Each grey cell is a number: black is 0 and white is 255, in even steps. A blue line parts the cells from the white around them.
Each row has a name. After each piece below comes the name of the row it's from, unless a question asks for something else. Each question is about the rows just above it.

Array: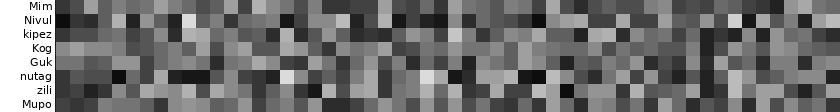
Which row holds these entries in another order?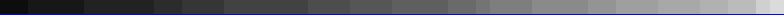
Nivul
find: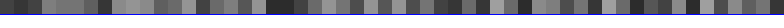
Mupo
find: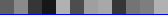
zili
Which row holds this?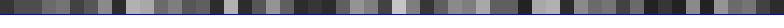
kipez

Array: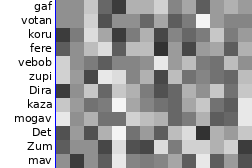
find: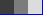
koru
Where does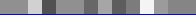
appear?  votan
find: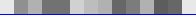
mogav
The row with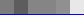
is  vebob

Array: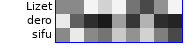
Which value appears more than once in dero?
[46]
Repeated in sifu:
[137]
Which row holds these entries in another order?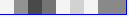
Lizet
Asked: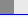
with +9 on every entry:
[146 243]
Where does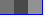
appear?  Lizet
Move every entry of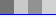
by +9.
[125 210 155 219]
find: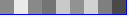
sifu

